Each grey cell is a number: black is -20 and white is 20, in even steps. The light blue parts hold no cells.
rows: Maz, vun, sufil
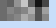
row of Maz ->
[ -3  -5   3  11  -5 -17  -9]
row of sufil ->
[-3 -1  1  7  3 -7  1]
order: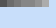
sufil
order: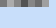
vun
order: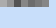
sufil

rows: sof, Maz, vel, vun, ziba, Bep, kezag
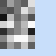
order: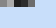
ziba
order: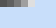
sof
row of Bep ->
[ 1 13 19 19  9]
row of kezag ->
[-7  5 -1 11 -5]
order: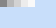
vun

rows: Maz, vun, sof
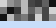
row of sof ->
[-17   9  -5  -1  -9  13  -9   3]
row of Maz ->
[ 13   3  -1   9  -9 -11  -5 -17]
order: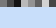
sof
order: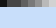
sof
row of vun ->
[ -1 -17 -11   9  -5   3  -9  13]

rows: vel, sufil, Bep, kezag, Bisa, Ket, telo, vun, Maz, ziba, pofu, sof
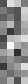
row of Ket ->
[-9  9 11 15]
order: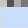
sof

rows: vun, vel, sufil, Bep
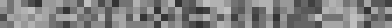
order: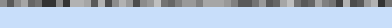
vel
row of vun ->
[  6  -2   6  -2  -8 -12   4   4   6   0   2  -6  10   2  -8   0 -12  -2
  -2   8   2   0  -6   2   8 -12  -4  -6   4  10   8   8   4  -2  -4   2
   6   8   8  -2   4   4  -8  -4 -10  -6   4   8   6  -2   2  -6   6  -6
  -6 -10]
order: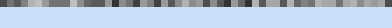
sufil
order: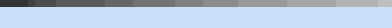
vel
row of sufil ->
[ -8   6   4   6   2   8   6  -2   6   6   8  -2   0  -4   8  -6   6   6
  -6   8 -12  -4   4 -12  -6   2  -8   4   2   8   2  -6   4 -10   0   4
 -10  -2   2 -12   4  -6  -6  -4   2  10  -2  -2  -2   4  10   8   0  -6
  -2  -8]
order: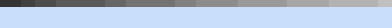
vun
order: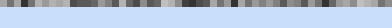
vel

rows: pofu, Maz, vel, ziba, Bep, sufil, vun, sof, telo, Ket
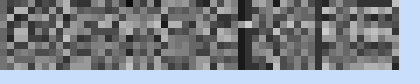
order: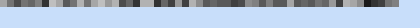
Maz
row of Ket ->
[ -2  -4   6   4 -10   4  -2   6 -10  -6   4   4   4  -6 -10  -2  -8   2
  10  -4   4  -8   6   0 -10  -6 -10  -2   4   8 -12   6  -2  -2 -16 -12
 -12  -8 -14  10  -8  -6   0  -8   2 -12  10   2  -8   0   4   4   8   8
   6   8 -14]
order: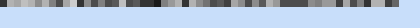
Bep

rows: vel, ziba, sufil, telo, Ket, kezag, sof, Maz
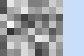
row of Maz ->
[ -4   4   2  14  10 -10  -4  10   2]
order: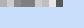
vel

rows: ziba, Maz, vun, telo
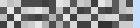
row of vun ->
[ 10 -10  16  -6  -8 -10  -6   8  -6  16 -10  12  12  -8  12  14  14  -6
  -8]
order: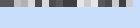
vun
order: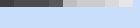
Maz

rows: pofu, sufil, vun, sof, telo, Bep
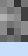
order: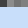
sufil
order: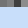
sufil

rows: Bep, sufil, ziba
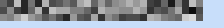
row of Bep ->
[ -4 -10  10 -14  -2 -14   8  -8  -6  -2  -6   6  10  -4   4  -4   2   4
   8   4   8 -10 -12  -4 -16   0 -12  10   0]
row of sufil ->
[ -8   2 -10 -14  -4   8 -12  10   6   6   0   0  -4 -10   8   4   4   2
   2   8   4 -12  -6  -8  -2   6 -12 -18  -8]
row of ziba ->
[  2   0   6  12   4   0  -6  -2  -8 -14   4  -6  -8   6 -12   2  -2 -10
  -8  -8 -12   8   6   0  -2  -4  12  14  -6]

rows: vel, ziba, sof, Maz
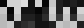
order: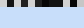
ziba
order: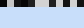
ziba
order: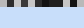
sof
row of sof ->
[  9 -17  11 -15 -15 -17 -13  11 -11  11 -13   9]

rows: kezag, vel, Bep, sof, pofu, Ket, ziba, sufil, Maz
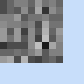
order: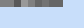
sufil
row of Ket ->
[  4  -2   4  -6   2 -10  10  -6   2]
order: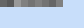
Bep
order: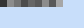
vel
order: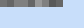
sufil
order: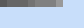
sufil
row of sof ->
[ 2  0  0 -2  0 -8  6 -2 -2]

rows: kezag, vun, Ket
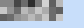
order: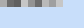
vun
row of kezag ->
[  1   1  -9  -3 -13  -1  13  -5   9]

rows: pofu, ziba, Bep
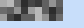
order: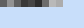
pofu
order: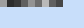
Bep

